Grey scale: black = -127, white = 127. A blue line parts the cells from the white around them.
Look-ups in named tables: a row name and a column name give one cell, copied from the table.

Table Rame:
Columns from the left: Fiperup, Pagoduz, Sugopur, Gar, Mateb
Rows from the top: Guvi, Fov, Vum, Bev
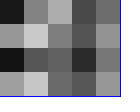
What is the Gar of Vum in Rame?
-84
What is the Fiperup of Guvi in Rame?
-103
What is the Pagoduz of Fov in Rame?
73
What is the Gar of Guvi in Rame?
-54
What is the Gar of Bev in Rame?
-40
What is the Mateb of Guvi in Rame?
-18
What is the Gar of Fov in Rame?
-43
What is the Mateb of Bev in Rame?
23
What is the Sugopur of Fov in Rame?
-1
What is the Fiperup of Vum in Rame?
-108
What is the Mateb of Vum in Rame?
-8
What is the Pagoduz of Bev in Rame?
70
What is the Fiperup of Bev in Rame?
31

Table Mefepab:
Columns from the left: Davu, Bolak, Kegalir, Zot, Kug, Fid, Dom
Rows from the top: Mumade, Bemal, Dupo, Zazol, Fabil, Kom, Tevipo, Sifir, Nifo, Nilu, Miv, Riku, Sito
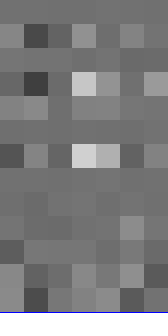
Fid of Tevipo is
-29
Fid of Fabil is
-9
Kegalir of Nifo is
-13
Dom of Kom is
-13
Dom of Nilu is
-10
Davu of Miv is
-34
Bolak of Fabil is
9
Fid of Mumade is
-14
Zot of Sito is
2
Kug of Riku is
-7
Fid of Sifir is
-15
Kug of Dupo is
-12
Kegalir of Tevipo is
-26

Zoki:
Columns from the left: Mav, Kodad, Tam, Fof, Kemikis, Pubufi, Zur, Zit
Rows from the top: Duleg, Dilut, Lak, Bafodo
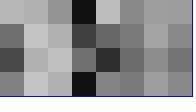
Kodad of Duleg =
49
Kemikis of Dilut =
-24
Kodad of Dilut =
68
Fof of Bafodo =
-110
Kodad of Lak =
49
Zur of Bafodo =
30
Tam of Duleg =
20
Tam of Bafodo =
49
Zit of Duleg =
29
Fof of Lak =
-15
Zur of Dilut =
36
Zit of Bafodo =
9
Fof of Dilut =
-63
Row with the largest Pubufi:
Duleg

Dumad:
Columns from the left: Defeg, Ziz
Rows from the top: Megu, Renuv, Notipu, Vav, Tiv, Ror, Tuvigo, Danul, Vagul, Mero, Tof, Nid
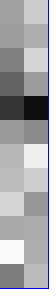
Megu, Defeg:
32
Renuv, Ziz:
45
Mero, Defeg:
39
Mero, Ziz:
44
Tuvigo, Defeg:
56
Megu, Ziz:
75
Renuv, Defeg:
29

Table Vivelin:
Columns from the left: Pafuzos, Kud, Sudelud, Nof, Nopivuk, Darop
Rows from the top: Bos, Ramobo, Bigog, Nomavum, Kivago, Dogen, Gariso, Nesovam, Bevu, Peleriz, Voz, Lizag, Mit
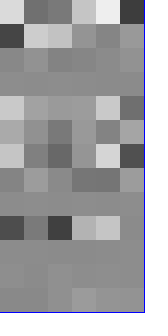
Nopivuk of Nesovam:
-10
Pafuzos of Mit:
9
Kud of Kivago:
34
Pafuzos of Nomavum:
13
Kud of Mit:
9
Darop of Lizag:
13
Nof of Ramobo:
20
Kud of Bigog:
18
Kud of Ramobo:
77
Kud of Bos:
-15
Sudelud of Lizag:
16
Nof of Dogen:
25
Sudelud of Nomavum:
13
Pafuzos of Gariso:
69
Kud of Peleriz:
-5

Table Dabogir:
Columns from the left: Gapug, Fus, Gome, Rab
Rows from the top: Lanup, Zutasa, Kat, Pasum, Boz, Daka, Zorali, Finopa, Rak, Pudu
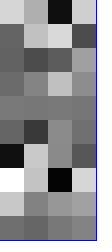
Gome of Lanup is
-112
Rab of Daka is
-15
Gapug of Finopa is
127
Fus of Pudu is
-25
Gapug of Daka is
-26
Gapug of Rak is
72
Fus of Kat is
-51
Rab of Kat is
32
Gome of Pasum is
64
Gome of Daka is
11
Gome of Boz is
-6
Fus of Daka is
-70
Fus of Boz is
-8
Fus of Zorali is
73
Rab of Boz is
-9
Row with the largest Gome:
Zutasa

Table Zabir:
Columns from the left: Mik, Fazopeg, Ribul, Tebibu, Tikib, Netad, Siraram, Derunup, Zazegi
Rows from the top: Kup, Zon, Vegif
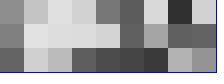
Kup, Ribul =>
96
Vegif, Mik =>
-27
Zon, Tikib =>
84
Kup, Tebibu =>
82
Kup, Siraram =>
89
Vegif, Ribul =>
59
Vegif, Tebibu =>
-33
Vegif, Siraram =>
-69
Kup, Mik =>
14
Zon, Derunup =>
-31
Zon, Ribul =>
93
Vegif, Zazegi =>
20
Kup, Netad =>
-35
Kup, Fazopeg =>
68
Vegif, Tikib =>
-51
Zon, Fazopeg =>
98
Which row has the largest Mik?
Kup

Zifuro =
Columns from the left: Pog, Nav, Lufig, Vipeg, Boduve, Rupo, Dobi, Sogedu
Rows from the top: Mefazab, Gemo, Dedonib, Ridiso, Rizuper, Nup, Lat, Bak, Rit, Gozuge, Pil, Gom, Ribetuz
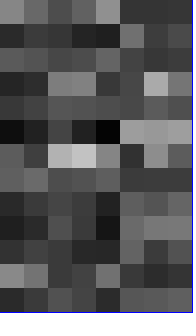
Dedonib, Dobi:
-72
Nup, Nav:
-94
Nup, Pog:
-113
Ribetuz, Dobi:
-38
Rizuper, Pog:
-71
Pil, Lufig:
-69
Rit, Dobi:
-43
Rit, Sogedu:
-26
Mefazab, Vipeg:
-30
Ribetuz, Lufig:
-46
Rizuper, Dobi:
-36
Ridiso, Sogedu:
-10
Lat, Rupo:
-78
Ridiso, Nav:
-82
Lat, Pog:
-35
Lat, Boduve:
5
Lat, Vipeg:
66

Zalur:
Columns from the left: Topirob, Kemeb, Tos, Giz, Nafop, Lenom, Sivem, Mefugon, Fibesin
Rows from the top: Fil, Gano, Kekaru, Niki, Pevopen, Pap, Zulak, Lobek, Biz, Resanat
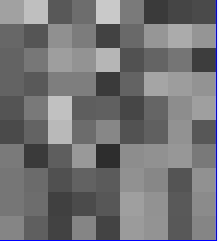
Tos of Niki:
-1
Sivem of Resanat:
19
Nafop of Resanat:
-60
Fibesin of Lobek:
17
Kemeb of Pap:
-28
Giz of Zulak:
25
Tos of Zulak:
-33
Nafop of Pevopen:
-31
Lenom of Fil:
-5
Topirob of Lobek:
-9

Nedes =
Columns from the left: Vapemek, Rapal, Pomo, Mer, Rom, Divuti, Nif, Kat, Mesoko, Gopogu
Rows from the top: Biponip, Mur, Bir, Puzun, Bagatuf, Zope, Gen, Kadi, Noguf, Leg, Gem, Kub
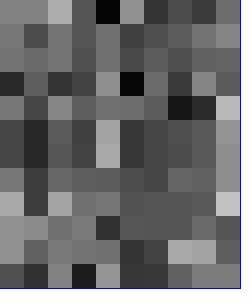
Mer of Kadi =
-33
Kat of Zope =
-48
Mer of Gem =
-12
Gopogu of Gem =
-33
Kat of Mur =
-35
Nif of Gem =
-60
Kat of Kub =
-30
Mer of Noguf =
-15
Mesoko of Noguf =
-38
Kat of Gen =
-52

